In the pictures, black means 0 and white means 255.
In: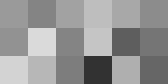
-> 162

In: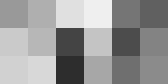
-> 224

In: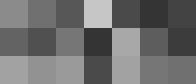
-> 87

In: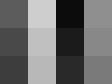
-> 12

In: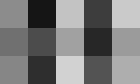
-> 195

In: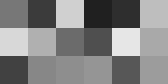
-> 208
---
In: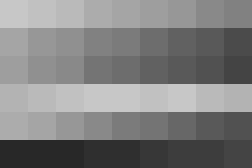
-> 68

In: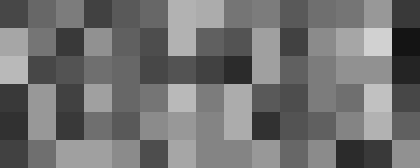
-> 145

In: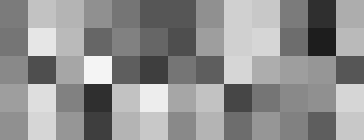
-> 200

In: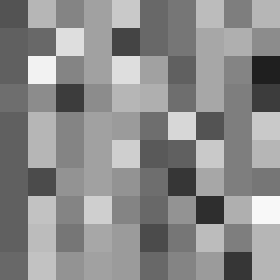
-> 182

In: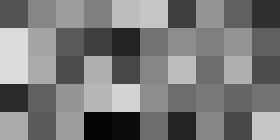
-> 197

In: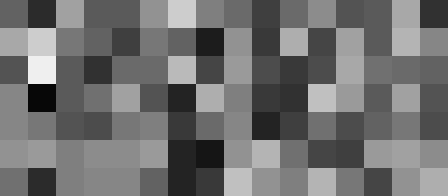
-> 174

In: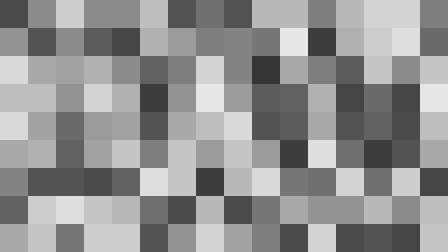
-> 197

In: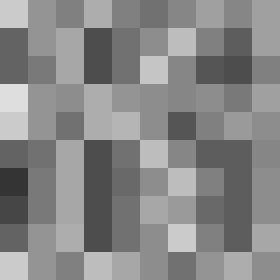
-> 141

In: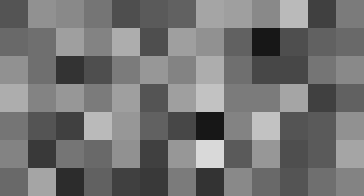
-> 131
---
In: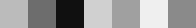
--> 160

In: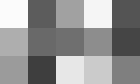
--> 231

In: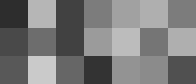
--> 147

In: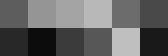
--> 87

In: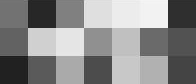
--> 200

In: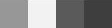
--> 242

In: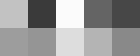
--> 221

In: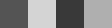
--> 212

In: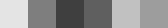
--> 95
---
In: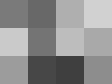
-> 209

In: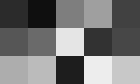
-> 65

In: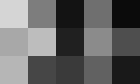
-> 11

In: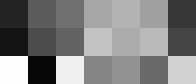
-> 55

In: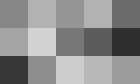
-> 107

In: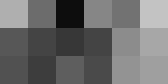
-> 195

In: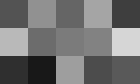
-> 62

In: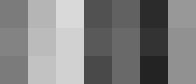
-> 152
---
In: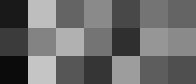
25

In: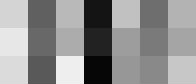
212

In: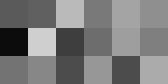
90

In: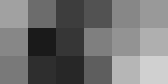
161

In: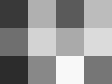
57

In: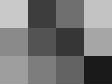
201

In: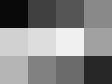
9
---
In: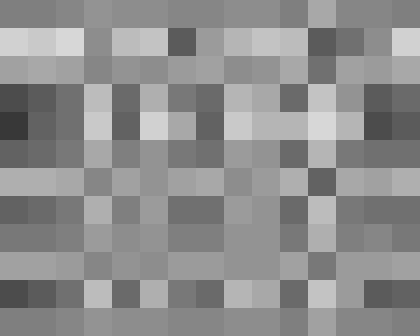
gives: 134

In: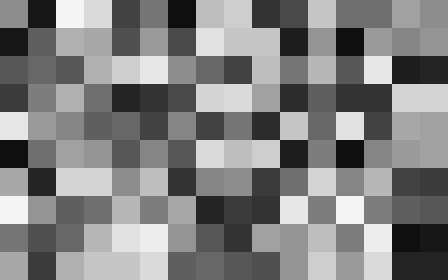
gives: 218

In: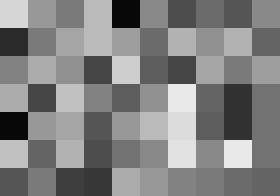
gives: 122

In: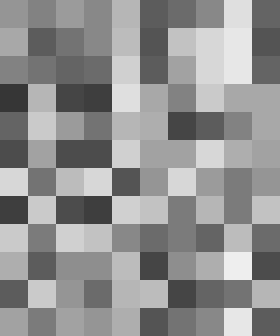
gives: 136

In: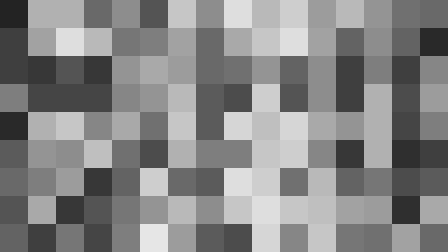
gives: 112
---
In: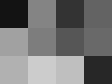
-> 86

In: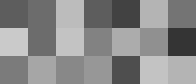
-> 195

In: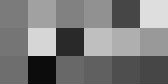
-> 41

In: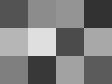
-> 75

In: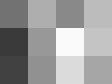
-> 250

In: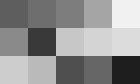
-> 199

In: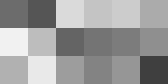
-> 100
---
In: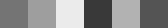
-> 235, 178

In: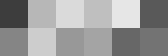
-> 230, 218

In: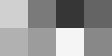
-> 245, 208

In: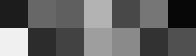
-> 240, 179

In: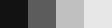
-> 231, 192

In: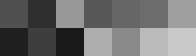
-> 201, 187

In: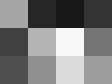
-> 248, 219
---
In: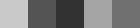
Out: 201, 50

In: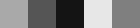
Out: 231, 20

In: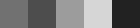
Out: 214, 34

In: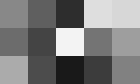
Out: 243, 25

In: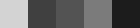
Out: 211, 28

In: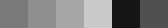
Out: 202, 21

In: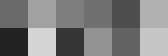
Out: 213, 34

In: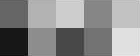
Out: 224, 23
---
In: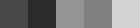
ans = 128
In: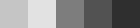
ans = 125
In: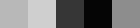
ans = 141
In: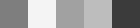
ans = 161
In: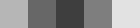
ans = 126
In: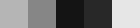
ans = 134
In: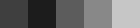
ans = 92
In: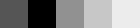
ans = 145
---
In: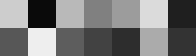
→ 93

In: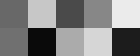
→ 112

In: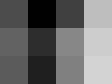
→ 205

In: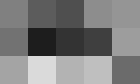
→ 164

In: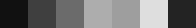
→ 107

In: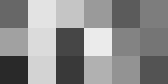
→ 211

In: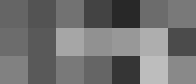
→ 121
